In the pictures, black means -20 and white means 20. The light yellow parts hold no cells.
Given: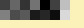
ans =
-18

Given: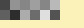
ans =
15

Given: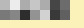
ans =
-11

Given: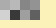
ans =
5

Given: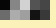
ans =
-17

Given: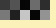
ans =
-19
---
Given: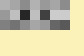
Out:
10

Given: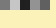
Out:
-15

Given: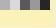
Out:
-6

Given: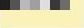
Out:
5

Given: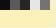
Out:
-14

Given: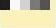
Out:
13

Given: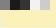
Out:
-12

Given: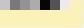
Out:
7

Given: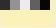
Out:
17

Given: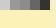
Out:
2
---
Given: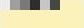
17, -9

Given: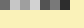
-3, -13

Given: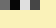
-3, -9

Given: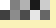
20, -4

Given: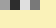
5, -1

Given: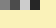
0, -14

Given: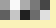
5, 15

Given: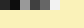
-14, 18
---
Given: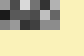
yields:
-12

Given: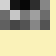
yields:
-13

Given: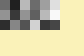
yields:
5

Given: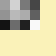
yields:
-1

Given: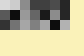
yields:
-8

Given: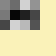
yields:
13
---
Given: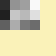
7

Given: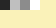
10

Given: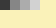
1

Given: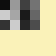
12

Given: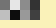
-18

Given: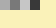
-1

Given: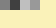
-10
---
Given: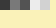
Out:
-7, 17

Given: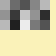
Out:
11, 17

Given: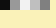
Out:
18, 18

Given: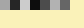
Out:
-18, 12

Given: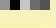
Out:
11, 11

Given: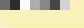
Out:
7, 19

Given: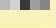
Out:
-11, 13

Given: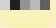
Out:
3, 13
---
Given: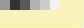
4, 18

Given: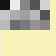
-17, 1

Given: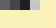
-5, 11

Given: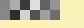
1, -3

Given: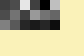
-10, -18

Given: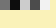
-2, 18

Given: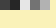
-10, 8

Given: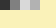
-12, 8

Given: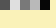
-7, -19
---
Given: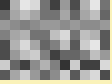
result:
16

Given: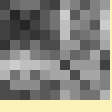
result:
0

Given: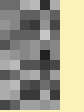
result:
-13

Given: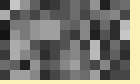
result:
-5

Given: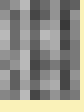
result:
-7

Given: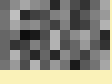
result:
-4
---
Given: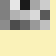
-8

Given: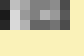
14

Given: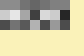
-2

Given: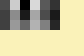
4

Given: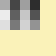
-1

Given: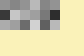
5

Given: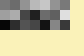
-13

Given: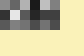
0

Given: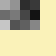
-7
